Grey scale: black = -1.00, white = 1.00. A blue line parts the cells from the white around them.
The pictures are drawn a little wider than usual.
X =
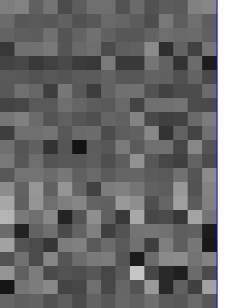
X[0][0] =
-0.02
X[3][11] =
-0.64
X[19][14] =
-0.41
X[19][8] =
-0.29
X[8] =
[-0.08, 0.00, -0.16, -0.34, -0.25, -0.33, -0.38, -0.21, -0.25, 0.03, -0.43, -0.50, -0.48, -0.18, -0.03]
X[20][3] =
0.07
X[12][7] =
-0.29
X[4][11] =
-0.23
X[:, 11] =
[-0.28, -0.06, -0.14, -0.64, -0.23, -0.24, -0.48, -0.12, -0.50, -0.60, -0.11, -0.44, -0.30, -0.27, -0.21, -0.41, -0.11, -0.01, 0.08, -0.68, -0.68, -0.29]
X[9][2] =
-0.13
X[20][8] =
-0.20
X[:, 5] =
[-0.27, -0.36, -0.22, -0.18, -0.53, -0.29, -0.31, -0.21, -0.33, -0.17, -0.84, -0.32, -0.25, -0.21, 0.04, -0.33, -0.22, 0.00, -0.15, -0.39, -0.45, -0.41]
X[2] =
[-0.22, -0.27, -0.28, -0.12, -0.34, -0.22, -0.12, -0.24, -0.32, -0.32, -0.22, -0.14, -0.18, -0.16, -0.25]
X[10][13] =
0.06
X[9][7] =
-0.40
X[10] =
[-0.13, -0.33, -0.25, -0.60, -0.33, -0.84, -0.28, -0.32, -0.04, -0.29, -0.13, -0.11, -0.45, 0.06, -0.34]
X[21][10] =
-0.14
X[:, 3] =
[-0.09, -0.32, -0.12, -0.06, -0.49, -0.31, -0.51, -0.30, -0.34, -0.09, -0.60, -0.34, -0.16, -0.25, -0.14, 0.07, -0.13, -0.58, 0.05, -0.42, 0.07, -0.37]
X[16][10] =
-0.08
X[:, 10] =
[-0.36, -0.39, -0.22, 0.09, -0.08, -0.22, -0.36, -0.13, -0.43, 0.06, -0.13, -0.32, -0.28, -0.24, -0.38, -0.44, -0.08, -0.51, -0.16, -0.44, 0.20, -0.14]
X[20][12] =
-0.25
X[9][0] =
-0.51
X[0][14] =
0.05
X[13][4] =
0.16
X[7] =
[-0.47, -0.44, -0.30, -0.30, -0.14, -0.21, -0.28, -0.30, -0.18, -0.47, -0.13, -0.12, -0.10, -0.41, -0.42]
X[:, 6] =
[-0.14, -0.31, -0.12, -0.14, -0.56, -0.29, -0.53, -0.28, -0.38, -0.15, -0.28, -0.27, -0.18, -0.49, -0.22, 0.11, 0.00, -0.30, -0.05, -0.32, -0.14, -0.23]
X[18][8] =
-0.33
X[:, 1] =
[0.02, -0.32, -0.27, -0.12, -0.44, -0.31, -0.12, -0.44, 0.00, -0.13, -0.33, -0.32, -0.10, -0.23, -0.25, -0.05, -0.73, -0.35, -0.11, -0.25, -0.09, -0.26]

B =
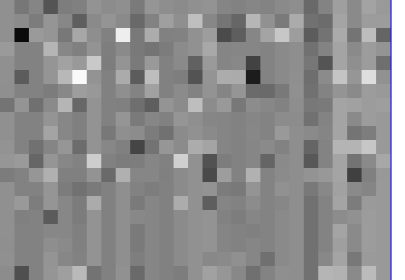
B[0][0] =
0.13
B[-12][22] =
0.03
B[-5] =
[0.13, 0.00, 0.02, -0.29, 0.06, -0.03, 0.15, 0.01, 0.12, 0.07, 0.05, 0.01, 0.09, 0.14, 0.15, 0.02, -0.02, 0.05, 0.03, 0.08, 0.11, -0.11, 0.03, 0.10, 0.14, 0.22, 0.20]
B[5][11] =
0.01
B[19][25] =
0.47
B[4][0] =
0.13
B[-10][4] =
0.18
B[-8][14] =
-0.42
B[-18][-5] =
-0.10
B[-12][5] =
0.00
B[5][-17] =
0.48
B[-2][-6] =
-0.11
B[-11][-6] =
0.08
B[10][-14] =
0.35
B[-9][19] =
0.08
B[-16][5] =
0.20
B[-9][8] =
-0.03
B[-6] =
[0.13, 0.20, -0.02, 0.17, 0.06, -0.03, 0.34, 0.01, 0.12, -0.04, 0.05, 0.01, 0.35, 0.14, -0.26, 0.04, 0.02, 0.10, 0.03, 0.06, 0.11, -0.11, 0.03, 0.29, -0.03, 0.21, 0.20]
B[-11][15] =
0.04
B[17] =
[0.12, 0.02, 0.02, 0.11, 0.08, 0.00, 0.15, 0.01, 0.12, -0.04, 0.05, 0.01, 0.09, 0.14, 0.15, 0.04, 0.02, 0.05, 0.03, 0.08, 0.11, -0.11, 0.03, 0.25, 0.08, 0.22, 0.20]
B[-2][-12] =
0.08
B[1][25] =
0.22
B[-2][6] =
0.15
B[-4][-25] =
0.02
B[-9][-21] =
0.61
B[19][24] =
0.08
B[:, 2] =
[0.04, -0.03, 0.21, 0.02, 0.02, 0.02, 0.02, -0.12, 0.02, 0.02, -0.11, -0.20, 0.18, 0.02, -0.02, 0.02, 0.02, 0.02, 0.02, 0.02]
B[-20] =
[0.13, -0.07, 0.04, -0.34, -0.02, 0.00, 0.15, 0.10, 0.12, -0.04, 0.17, 0.11, 0.09, 0.13, 0.15, 0.04, 0.02, 0.05, 0.03, 0.08, 0.11, -0.18, 0.03, 0.25, 0.08, 0.28, 0.20]
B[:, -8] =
[0.08, -0.04, 0.56, 0.08, 0.08, 0.08, -0.05, 0.02, 0.10, 0.20, 0.02, 0.08, 0.09, 0.14, 0.06, 0.08, 0.08, 0.08, 0.08, 0.12]
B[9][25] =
-0.02
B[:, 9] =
[-0.04, -0.18, -0.05, -0.05, -0.04, -0.28, 0.03, -0.13, -0.04, 0.10, -0.46, -0.02, 0.05, 0.02, -0.04, 0.07, -0.04, -0.04, -0.01, -0.17]
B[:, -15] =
[0.09, 0.12, 0.02, 0.09, 0.08, -0.01, 0.09, 0.09, 0.17, 0.09, 0.09, 0.63, 0.09, 0.09, 0.35, 0.09, 0.09, 0.09, 0.09, -0.02]
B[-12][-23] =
0.06
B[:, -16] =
[0.11, 0.25, 0.01, -0.03, 0.01, 0.01, 0.01, 0.16, 0.01, -0.11, 0.18, 0.01, 0.00, 0.01, 0.01, 0.01, 0.01, 0.01, 0.01, 0.01]
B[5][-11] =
0.34
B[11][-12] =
-0.02

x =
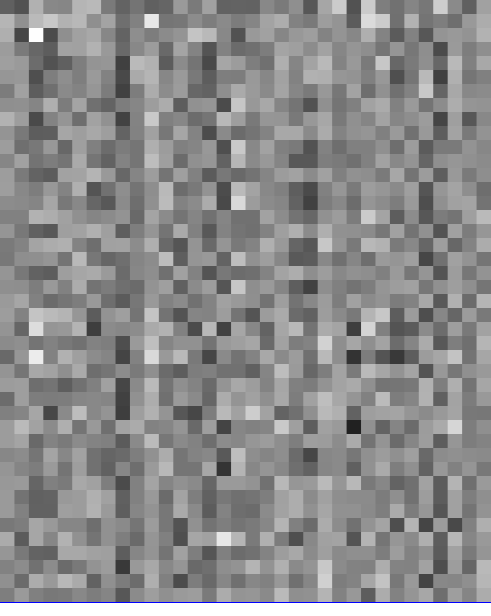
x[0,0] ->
-0.25
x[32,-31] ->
0.29
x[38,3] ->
0.05
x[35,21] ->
0.09
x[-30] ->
[0.24, 0.07, -0.02, 0.19, 0.03, 0.38, -0.34, -0.11, 0.11, -0.09, 0.11, 0.45, -0.15, -0.05, 0.15, -0.40, 0.46, 0.28, 0.07, 0.00, -0.26, -0.42, 0.01, 0.18, -0.04, 0.23, 0.18, 0.08, 0.25, -0.33, 0.18, 0.29, 0.11, -0.14]
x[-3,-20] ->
-0.13
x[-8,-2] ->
-0.01
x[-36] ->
[0.12, 0.13, 0.04, 0.37, -0.03, 0.29, -0.12, -0.22, -0.02, 0.05, 0.23, 0.35, -0.27, 0.14, 0.17, -0.41, 0.55, 0.19, 0.32, 0.04, -0.09, -0.36, 0.13, -0.09, 0.00, 0.27, 0.34, 0.01, 0.21, -0.09, 0.10, 0.36, 0.17, 0.15]
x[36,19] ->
0.27
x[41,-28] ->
-0.23
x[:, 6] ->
[0.45, 0.12, 0.32, 0.40, 0.16, 0.21, 0.18, -0.12, 0.27, 0.32, 0.00, -0.08, 0.41, -0.34, -0.20, 0.04, 0.38, -0.14, -0.07, 0.33, -0.10, 0.20, -0.28, -0.51, 0.02, 0.10, -0.14, 0.00, 0.07, 0.07, 0.20, 0.03, -0.11, -0.11, 0.26, 0.38, 0.40, -0.14, -0.09, 0.26, 0.15, -0.23, -0.02]
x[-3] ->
[0.02, 0.10, -0.11, 0.10, -0.16, -0.05, 0.15, 0.22, -0.55, 0.20, 0.32, 0.07, 0.17, -0.18, -0.13, 0.11, 0.15, 0.41, 0.15, 0.38, 0.08, 0.16, 0.57, 0.09, 0.02, 0.01, 0.36, 0.03, 0.02, 0.27, -0.39, 0.23, -0.20, 0.45]
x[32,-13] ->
-0.45
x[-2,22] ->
0.63
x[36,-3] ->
0.26
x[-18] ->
[-0.18, 0.18, 0.85, 0.02, 0.39, 0.25, 0.10, 0.04, -0.47, 0.02, 0.70, 0.20, 0.45, -0.05, -0.45, 0.08, -0.10, 0.03, 0.32, 0.08, 0.22, -0.12, 0.45, 0.11, -0.60, -0.02, -0.34, -0.55, -0.27, 0.22, 0.30, 0.53, -0.10, 0.30]
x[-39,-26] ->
-0.50
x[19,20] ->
0.36
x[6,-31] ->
-0.13
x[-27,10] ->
0.17
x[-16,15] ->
0.16
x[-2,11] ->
0.00
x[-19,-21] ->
0.14
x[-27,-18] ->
-0.09
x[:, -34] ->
[-0.25, 0.42, 0.37, 0.22, 0.25, 0.18, -0.03, 0.12, 0.40, 0.16, 0.23, 0.05, 0.23, 0.24, 0.10, 0.01, 0.17, -0.04, -0.06, 0.17, 0.12, 0.21, 0.23, 0.16, 0.09, -0.18, 0.16, 0.22, -0.15, 0.00, 0.22, 0.22, 0.06, 0.17, 0.19, 0.21, 0.21, -0.06, 0.34, 0.18, 0.02, 0.13, -0.01]
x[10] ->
[0.23, -0.13, -0.06, 0.19, -0.19, 0.25, 0.00, -0.15, -0.03, -0.08, 0.37, 0.22, 0.00, 0.04, 0.19, -0.38, 0.58, 0.07, 0.27, 0.00, -0.04, -0.36, 0.02, -0.14, 0.00, 0.00, 0.13, -0.14, 0.22, -0.29, -0.04, -0.04, 0.15, 0.06]
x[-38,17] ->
0.20
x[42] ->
[-0.01, 0.21, 0.00, -0.06, -0.04, 0.07, -0.02, 0.04, -0.32, 0.09, 0.24, 0.13, 0.21, 0.23, -0.04, 0.35, 0.16, 0.18, 0.08, 0.46, 0.12, 0.14, 0.41, 0.02, 0.19, -0.27, 0.35, 0.02, 0.17, 0.31, -0.14, 0.24, 0.04, 0.35]
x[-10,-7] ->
-0.01
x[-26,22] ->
0.56
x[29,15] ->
0.45
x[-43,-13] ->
-0.32
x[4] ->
[0.25, 0.21, -0.15, -0.36, -0.25, -0.01, 0.16, 0.18, -0.50, 0.46, 0.39, -0.28, 0.09, -0.09, -0.43, 0.30, 0.22, -0.01, -0.12, 0.37, 0.04, 0.28, 0.45, 0.03, 0.20, -0.04, 0.56, -0.19, -0.04, 0.12, -0.19, 0.45, 0.00, 0.32]
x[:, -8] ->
[-0.01, 0.60, 0.03, -0.08, 0.56, 0.19, 0.14, 0.34, 0.28, 0.00, 0.13, 0.27, -0.04, 0.18, 0.10, 0.29, -0.07, 0.40, 0.21, 0.00, 0.17, 0.15, 0.56, 0.00, 0.28, -0.34, 0.30, -0.09, 0.47, 0.27, -0.22, 0.16, 0.22, 0.33, 0.06, -0.03, -0.01, 0.29, -0.08, -0.02, 0.36, 0.53, 0.35]
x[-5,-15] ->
-0.03
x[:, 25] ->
[0.59, 0.72, 0.37, 0.11, -0.04, 0.00, -0.14, 0.27, 0.04, 0.17, 0.00, 0.01, 0.11, 0.23, 0.17, 0.59, 0.09, 0.44, -0.14, 0.11, -0.02, 0.09, 0.41, 0.66, 0.12, -0.02, 0.46, 0.13, 0.01, 0.24, 0.14, -0.10, 0.13, 0.14, -0.05, 0.09, 0.08, 0.15, 0.41, 0.12, 0.01, 0.30, -0.27]
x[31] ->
[0.22, 0.29, -0.18, 0.03, -0.04, 0.09, 0.03, 0.00, -0.29, 0.08, 0.47, -0.07, 0.08, 0.02, -0.14, 0.10, 0.06, 0.18, 0.22, 0.11, -0.01, 0.24, 0.22, 0.10, 0.34, -0.10, 0.16, -0.16, 0.05, 0.23, -0.27, 0.18, -0.02, 0.03]
